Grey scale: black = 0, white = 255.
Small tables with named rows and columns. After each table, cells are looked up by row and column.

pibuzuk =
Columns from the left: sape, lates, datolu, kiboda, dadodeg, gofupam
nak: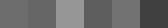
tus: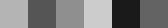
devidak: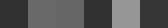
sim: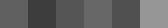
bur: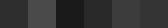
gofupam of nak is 64
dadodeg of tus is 26
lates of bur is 74
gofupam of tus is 99
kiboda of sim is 103
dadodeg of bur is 60
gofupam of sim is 150
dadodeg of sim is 80

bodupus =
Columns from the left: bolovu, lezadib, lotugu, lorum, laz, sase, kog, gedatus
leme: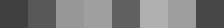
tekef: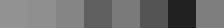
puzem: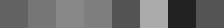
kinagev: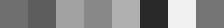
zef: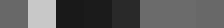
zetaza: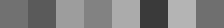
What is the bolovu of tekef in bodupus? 146
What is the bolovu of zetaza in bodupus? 113
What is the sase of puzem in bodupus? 170
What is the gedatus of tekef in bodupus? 125
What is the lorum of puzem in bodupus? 126
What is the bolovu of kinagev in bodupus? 111
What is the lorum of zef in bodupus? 27
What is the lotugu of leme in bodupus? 151
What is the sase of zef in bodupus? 107

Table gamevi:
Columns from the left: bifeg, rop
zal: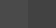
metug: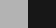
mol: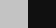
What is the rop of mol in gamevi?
16
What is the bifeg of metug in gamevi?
179
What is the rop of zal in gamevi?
66
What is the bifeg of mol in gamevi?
195
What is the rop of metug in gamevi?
23
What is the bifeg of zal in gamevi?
74

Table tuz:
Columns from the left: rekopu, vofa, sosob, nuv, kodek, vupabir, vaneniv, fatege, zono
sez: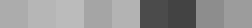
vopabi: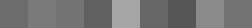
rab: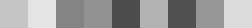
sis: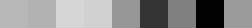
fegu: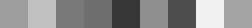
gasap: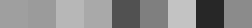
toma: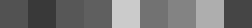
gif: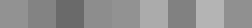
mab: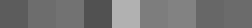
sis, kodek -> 150
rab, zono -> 219
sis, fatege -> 2
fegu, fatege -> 241
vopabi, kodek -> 165
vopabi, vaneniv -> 86
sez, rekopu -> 172
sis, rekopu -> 183
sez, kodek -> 179
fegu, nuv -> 110
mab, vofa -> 109
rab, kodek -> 76
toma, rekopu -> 82
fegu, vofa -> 192
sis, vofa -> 178
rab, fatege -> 150
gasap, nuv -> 169
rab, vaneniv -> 80
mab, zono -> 107

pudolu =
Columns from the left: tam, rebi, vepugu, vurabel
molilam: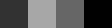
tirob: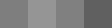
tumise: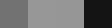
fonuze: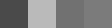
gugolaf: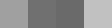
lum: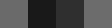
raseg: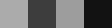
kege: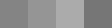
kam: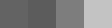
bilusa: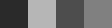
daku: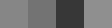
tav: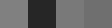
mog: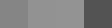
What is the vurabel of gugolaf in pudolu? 193
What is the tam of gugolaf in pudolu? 160
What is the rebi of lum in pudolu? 25
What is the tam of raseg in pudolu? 171
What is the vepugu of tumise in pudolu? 150
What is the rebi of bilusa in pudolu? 182
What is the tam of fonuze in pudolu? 74
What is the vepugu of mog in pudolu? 147
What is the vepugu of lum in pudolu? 47

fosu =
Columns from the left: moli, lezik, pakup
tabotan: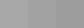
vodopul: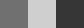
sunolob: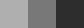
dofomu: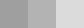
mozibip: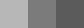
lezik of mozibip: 123
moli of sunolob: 175
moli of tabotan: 168
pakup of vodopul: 54
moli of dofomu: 159
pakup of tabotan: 157
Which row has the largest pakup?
dofomu

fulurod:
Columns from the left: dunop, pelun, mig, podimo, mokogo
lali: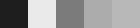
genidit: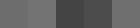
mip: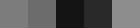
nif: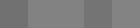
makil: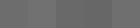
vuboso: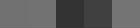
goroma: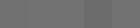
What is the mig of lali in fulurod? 123
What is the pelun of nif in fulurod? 130
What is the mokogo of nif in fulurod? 131
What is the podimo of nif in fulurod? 116
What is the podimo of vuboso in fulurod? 64
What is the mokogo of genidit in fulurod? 111
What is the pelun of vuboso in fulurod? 114
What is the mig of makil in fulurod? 105
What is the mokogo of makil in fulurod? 111
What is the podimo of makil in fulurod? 103
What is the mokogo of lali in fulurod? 184
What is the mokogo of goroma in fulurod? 114
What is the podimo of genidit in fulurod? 76
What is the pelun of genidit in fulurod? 115

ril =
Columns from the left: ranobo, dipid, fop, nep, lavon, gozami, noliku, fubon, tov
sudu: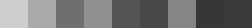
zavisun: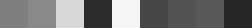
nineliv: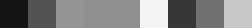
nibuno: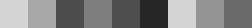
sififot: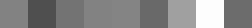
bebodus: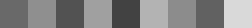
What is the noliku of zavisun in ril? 83
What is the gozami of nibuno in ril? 38
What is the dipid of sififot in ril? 79
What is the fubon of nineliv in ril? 113
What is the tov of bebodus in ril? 217
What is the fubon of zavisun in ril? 89
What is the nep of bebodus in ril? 160
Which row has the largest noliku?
nibuno

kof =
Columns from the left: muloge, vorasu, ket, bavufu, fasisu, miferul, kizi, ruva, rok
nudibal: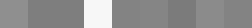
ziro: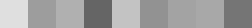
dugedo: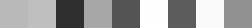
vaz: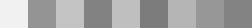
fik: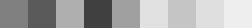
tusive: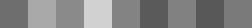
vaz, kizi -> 181
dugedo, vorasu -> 191
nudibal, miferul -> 133
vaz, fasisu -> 191
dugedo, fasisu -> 84
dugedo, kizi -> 92
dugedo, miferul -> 254
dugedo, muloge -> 185
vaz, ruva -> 151
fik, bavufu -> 64
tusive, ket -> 138
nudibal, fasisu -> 131

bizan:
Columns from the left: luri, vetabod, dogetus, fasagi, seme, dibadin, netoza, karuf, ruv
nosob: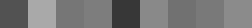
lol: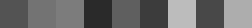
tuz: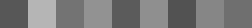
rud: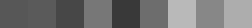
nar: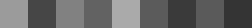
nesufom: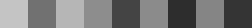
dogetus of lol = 124
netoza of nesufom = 45
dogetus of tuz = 115
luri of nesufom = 196
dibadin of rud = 109
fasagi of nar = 98
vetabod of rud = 90
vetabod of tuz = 181
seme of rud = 57
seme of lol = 95
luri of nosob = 82
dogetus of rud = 71
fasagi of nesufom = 141
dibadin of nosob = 137
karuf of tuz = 134
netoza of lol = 188
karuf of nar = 90
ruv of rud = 173
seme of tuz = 91
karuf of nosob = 121

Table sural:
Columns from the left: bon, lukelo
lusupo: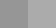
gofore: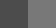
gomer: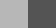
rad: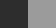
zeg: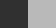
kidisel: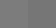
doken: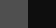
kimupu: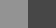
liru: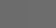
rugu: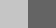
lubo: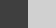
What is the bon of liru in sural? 108
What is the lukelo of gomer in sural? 84
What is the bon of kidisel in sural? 124
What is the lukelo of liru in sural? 109
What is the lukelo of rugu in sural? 100
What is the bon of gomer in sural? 183
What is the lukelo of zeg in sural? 185
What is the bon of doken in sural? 79
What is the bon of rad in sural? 45
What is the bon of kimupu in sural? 147
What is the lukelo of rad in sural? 155
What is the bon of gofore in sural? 76
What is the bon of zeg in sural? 48
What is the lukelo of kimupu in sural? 71

